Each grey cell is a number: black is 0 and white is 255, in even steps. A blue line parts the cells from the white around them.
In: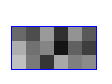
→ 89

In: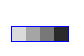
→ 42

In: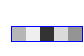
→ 148

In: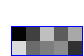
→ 168

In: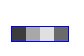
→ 106

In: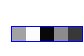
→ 56

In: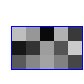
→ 57

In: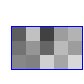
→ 179
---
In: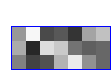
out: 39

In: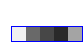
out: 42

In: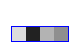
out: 34

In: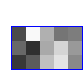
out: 48

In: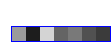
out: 29

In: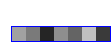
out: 37

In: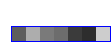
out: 45

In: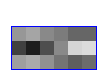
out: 29

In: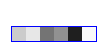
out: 31
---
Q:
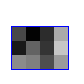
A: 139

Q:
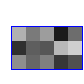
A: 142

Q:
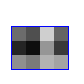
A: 143

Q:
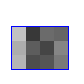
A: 181

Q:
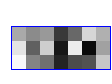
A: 249

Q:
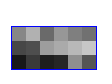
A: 24
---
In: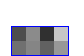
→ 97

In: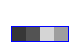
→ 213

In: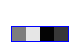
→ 4

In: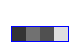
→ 80

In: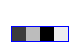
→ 0

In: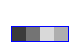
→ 217

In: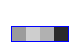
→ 177

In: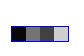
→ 65

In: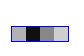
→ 135

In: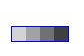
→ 113
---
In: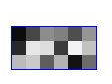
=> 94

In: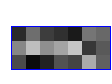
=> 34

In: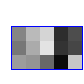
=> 104

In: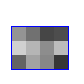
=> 135

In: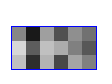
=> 179

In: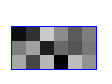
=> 183

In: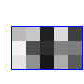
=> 24

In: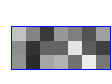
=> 166
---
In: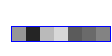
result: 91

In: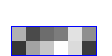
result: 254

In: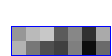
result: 127

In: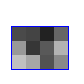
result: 166

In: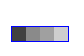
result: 138

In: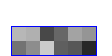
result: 95

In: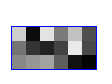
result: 94

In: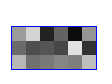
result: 134

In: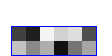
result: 17
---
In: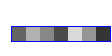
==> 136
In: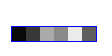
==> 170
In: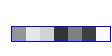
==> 210
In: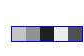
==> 32
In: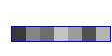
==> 110
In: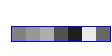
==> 173
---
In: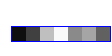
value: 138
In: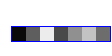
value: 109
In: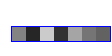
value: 117
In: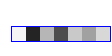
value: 182
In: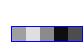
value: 139
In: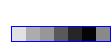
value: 137
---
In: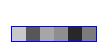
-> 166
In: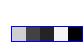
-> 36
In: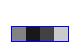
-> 66
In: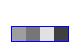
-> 225
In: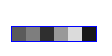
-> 47
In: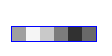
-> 201
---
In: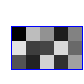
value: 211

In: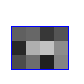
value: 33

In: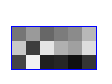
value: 32

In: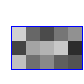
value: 137

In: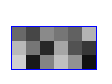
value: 132

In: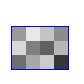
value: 203

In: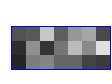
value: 132
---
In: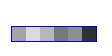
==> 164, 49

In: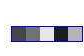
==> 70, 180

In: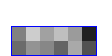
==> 129, 81

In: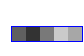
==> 96, 167

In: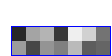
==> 40, 101

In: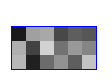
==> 26, 195
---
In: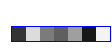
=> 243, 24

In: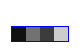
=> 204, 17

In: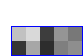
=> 217, 45

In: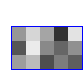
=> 235, 50

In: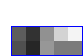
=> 244, 38

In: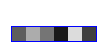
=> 220, 26

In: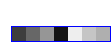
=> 238, 20

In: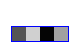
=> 208, 5

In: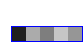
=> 198, 32

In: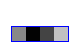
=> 193, 3
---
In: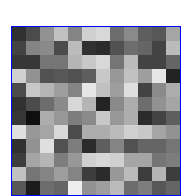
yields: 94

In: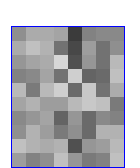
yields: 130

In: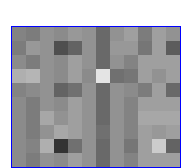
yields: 124

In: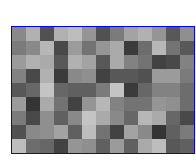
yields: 149

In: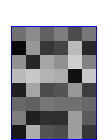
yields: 125
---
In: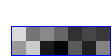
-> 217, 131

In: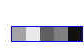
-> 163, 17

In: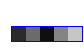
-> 43, 198

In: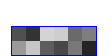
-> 80, 36

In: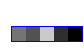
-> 116, 2

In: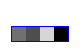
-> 112, 3

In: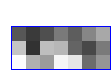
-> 87, 149

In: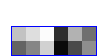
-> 194, 142
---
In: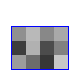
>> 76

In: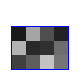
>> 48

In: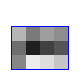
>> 65

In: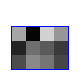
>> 90

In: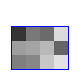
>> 184

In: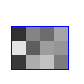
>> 157

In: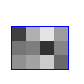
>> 50
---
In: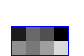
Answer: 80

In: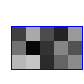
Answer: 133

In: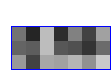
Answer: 52

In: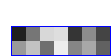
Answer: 140

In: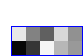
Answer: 216

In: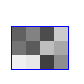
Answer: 190

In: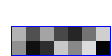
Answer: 115

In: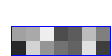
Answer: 188
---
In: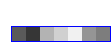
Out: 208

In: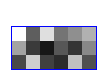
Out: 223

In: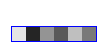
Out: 191

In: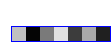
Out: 192

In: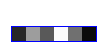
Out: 157

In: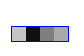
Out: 169
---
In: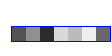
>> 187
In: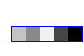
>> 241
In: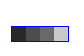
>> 77
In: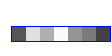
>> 148
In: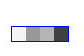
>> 153
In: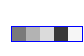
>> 219
